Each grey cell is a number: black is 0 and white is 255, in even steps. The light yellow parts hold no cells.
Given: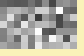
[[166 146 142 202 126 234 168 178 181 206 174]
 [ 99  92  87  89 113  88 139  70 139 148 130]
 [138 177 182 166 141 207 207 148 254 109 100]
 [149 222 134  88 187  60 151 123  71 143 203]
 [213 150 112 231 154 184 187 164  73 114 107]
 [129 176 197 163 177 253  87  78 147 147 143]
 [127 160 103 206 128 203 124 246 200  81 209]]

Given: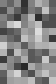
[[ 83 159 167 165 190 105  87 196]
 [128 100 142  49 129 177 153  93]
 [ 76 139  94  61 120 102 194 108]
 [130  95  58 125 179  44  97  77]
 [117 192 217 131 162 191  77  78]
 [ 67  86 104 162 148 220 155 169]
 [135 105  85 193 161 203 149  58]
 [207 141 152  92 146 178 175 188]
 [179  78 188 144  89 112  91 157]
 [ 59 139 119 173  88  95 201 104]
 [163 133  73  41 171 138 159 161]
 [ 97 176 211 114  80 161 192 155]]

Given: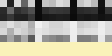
[[121 164 123 168  89 232 147 137 125 136 237 124 125 139 232 158]
 [218  33 219 100 206  11 197 188 220 209  12 196 213 185  17 187]
 [ 42 105  47  59  79  12  48  57  54  51  14  42  46  49  14  51]
 [ 37  55  33  32  55  11  23  26  30  28  11  27  23  26  18  23]
 [204 223 204 212 175 240 226 211 211 223 239 203 210 216 236 221]
 [216 176 218 207 185 229 222 215 215 220 238 216 223 225 238 221]]

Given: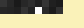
[[ 38  36  32  51  35 254  41  27  49]
 [ 53  39  26  39  46  32  53  32  27]]

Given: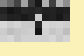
[[209 214 199 208 208 208 207 214 202 212]
 [131 105  67 163  55  24 177  65 179 142]
 [ 34  21  28  38  35  41  33  35  29  32]
 [ 43  32  33  26  33 204  30  34  24  37]
 [215 205 212 202 201  37 214 209 211 205]
 [204 190 198 202 206  21 209 198 205 190]]

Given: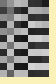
[[178  97 188 186  45  48  51]
 [116 149 185 178  49  47  28]
 [ 61 110  51  33 175 171 162]
 [141 129 194 179  46  51  47]
 [ 37 180  50  26 204 190 180]
 [143 129 177 188  35  39  38]
 [ 40 198  28  21 206 209 195]
 [179 115 189 186  45  56  55]
 [ 42 194  33  26 202 200 205]
 [165 123 182 189  41  41  53]
 [ 38 191  26  23 212 205 207]]
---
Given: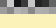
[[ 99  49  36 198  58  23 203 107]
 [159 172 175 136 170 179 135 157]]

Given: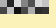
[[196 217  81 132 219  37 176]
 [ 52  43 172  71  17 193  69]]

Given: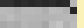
[[182  42  39  45  40  44  40  44  39  48  47]
 [ 38 177 185 188 175 182 185 184 177 183 186]
 [183 184 182 180 179 180 181 182 180 188 182]
 [187 177 196 188 167 177 177 181 170 174 168]]

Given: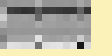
[[152 166 148 151 149 148 149 177 152 153 151 153 143]
 [ 50  99  52  52  57  61  58  89  52  48  56  62 168]
 [157 135 162 149 156 164 161 103 156 160 157 156 206]
 [158 163 157 157 156 160 159 169 155 155 157 155 174]
 [149 151 151 147 149 150 151 150 151 150 151 150 143]
 [166 203 159 169 161 158 162 225 165 164 163 162 126]
 [216  24 226 214 228 226 222 114 218 217 222 225 170]]

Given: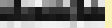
[[231 112 235  24  72 205 116 153 163 241 217 209  20 139 146]
 [ 44  30  56  25  90  49  46  45  59  22  46  66  26  58  57]
 [ 21  20  16  22  61  23  19  25  21  19  36  32  26  24  19]
 [236 233 228 243 205 236 240 243 241 235 225 222 240 218 233]]

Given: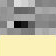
[[132 137 128 192 209 220 137 164]
 [168 162 170 110 103 100 153 145]
 [138 143 138 166 168 164 152 148]
 [125 134 134  94  26   4 198 124]
 [179 167 177 122 126 143 137 162]]

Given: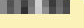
[[ 71 103  60 119 207 115  68 122  82 138]
 [ 78 110  73 142 203 125  48 122  90 138]]

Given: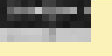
[[ 35  27  32  34  40  61  65  25  42  33  49  56  32]
 [132  31 167 148 135 118 121 198 136 118 127  98  29]
 [ 33  29  23  35  41  79  55  32  43  36  47  56  32]
 [ 28  34  35  23  31  46  35  31  25  30  27  33  34]
 [197 198 196 198 198 159 190 203 204 202 197 195 204]
 [196 197 200 199 199 173 188 197 197 194 193 184 201]]

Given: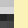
[[195 196]
 [215 215]
 [ 48  37]
 [ 69  74]]
